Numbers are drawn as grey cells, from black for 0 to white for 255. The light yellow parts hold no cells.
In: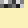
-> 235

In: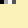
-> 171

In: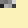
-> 112

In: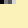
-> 130

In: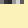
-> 53

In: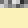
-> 185
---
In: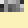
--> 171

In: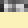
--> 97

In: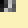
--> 65

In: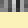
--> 38

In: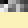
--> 123

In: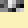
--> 194
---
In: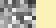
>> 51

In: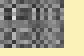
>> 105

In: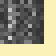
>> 53

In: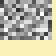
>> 153

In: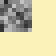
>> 166
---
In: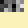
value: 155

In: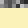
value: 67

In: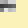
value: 88

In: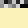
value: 209

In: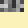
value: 149

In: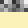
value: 155

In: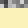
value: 208

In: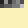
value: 134

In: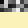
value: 154
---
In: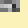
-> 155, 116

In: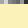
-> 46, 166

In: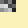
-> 34, 141

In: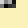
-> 18, 117

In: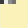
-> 114, 58

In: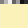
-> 46, 129

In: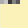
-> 87, 173
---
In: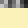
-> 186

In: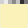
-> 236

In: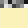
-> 188

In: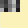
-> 55

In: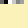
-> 8

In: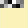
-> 105

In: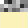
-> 88

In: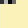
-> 187
